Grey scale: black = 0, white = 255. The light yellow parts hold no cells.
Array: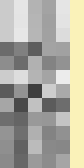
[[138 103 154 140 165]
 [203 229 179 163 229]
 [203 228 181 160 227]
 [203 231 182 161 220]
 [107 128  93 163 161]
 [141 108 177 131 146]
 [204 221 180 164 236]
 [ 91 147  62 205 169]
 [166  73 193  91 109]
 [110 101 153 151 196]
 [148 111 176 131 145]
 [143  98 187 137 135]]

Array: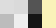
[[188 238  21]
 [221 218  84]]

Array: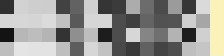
[[190 228 226 226 190  93 214 194  73  57  97  68  78 190 197]
 [ 48 210 206 205  66  98 208  53  59 172 108  75 155  54 218]
 [214 215 213 219 193  89 214 214  77  63 100  82  83 207 166]
 [ 19 183 189 180  51 143 190  29  77 215 133 112 179  29 208]]

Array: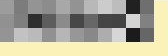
[[148 194 186 145 182 151 136 173 214  27 102]
 [156 124 148 140 168 147 184 204 189  33 111]
 [145 127  46  93 139  71 103  69  67 212 129]]

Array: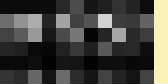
[[ 52  42 102  20 107  44  22  66  35  20  66]
 [ 11  11  11  11  40  76  21  32  51  35  12]
 [109 146 173  36 163  65  83 210  61  57  99]
 [ 66  91 153  23  74 119   4  37 167  41  61]
 [ 37  32   9   7  33  56  31  88  38  40  15]
 [ 10   9  14   2  22  20   3  14  15   8  10]]

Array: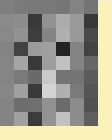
[[132 160  59 147 193 140  94]
 [127 122 121 121 118 132 116]
 [138 141  57 146 171 154  56]
 [136 146  61 132 175 153  73]
 [131  66 156 159  34 132  66]
 [133 165  57 158 193 132 102]
 [133 122 106 201 116 116  91]
 [135 160  58 212 176 122  86]
 [131 109 111 145 107 140  81]]

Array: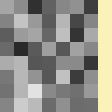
[[133 204 186 107 144 108 110]
 [165 139  48  97 135 145  61]
 [131 195 153  90 182  71 133]
 [ 93 155 165 102 191  52 169]
 [106  41  90 159  87 162 135]
 [172 182  86  89 140 138  55]
 [120 183 147  87 193  60 142]
 [114 181 226 137 120 112 153]]

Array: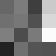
[[ 34 112  84  82]
 [103 124  62 202]
 [112 119  80 216]
 [127  76 122 251]]
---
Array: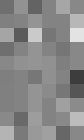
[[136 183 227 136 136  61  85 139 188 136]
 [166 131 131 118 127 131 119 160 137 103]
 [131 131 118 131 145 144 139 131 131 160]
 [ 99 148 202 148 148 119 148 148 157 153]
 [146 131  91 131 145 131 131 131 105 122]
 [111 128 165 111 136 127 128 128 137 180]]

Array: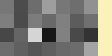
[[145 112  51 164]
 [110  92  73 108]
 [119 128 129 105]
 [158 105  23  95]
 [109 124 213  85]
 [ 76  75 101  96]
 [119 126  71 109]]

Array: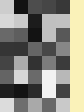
[[ 56 193  88 135  59 184  66 201]
 [ 70 192 192  71 124 242 242 104]
 [ 77  28  19 102  50 106  42 169]
 [ 18 202  94  52 172 215  19 110]
 [205 216 105  53  68 100  30 220]]

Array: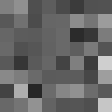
[[ 82 156 124  84 207 158  89 198]
 [ 81 117  55 122  60  71 108  79]
 [ 59 140  43  94 127  92 145  85]
 [ 74 103 105 105  67  92 134  84]
 [ 93 102  99  98 102  91 107  99]
 [ 79  76  91  86  90 106  38 146]
 [144 113  92  81  54 125 174 116]
 [128  88 102 105  89 137  67 104]]

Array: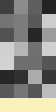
[[ 36 205 156 207  85  55 187]
 [ 95  89  39 112 110 172  86]
 [140 124 124 181 111  48 118]
 [ 64 116  82 208 210  39  89]]

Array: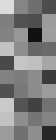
[[ 77 156 158 106 166  59 155 114 132  39]
 [111  78  17 103 191 140 140  65 117 142]
 [133  82 152 142 197 125 121  84 142 113]
 [219 127 130 194  73 130  81 201 193 155]]
